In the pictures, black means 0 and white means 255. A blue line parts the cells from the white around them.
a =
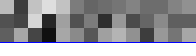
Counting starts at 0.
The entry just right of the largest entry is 194
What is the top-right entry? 145
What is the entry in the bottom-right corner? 167
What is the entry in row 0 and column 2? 194
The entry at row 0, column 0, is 187
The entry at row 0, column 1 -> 61
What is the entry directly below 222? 38
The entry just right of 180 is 145
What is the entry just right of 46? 152
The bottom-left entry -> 95
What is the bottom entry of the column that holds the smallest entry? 16
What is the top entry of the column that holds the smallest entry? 222

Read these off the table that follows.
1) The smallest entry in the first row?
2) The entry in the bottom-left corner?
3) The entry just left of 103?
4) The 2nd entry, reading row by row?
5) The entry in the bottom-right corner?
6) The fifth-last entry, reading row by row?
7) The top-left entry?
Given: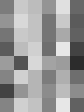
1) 103
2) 132
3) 224
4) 201
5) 97
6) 208
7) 124

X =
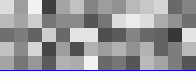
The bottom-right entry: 85
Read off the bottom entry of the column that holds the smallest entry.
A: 125
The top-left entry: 220
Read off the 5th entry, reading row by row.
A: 164
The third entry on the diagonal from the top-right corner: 98
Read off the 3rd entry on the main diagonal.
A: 98
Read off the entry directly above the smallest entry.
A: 145
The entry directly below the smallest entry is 125
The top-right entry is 132
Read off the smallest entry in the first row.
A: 63
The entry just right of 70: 157
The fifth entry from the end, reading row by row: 85
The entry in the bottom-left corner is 164
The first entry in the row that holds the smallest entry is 111
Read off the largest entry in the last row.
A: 241
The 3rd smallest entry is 70

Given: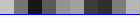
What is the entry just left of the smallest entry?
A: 117
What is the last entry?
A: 181

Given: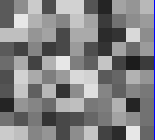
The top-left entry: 90
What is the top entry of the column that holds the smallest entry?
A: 149
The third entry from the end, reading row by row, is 43
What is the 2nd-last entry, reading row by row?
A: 231
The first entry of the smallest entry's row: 108
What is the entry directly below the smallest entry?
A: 178
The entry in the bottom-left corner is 203
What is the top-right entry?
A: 184
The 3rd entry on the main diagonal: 149
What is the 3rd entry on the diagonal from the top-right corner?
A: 51
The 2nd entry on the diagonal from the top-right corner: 141
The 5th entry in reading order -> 210
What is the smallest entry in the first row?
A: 36
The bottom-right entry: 102
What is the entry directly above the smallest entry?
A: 108
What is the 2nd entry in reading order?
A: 141
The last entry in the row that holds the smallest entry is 59
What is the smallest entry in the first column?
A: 36
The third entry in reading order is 203
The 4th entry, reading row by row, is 78
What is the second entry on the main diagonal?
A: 231

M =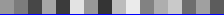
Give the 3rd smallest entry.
71
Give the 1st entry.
152
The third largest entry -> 201
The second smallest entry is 59
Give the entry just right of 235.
130

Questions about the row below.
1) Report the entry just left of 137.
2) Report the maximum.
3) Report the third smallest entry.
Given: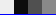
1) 80
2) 238
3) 137

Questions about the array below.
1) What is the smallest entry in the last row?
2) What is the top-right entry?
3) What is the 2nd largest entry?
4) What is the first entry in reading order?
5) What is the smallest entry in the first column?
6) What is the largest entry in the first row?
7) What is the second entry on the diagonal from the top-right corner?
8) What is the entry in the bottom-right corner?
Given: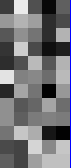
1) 67
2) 95
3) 227
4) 60
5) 38
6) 235
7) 45
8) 192
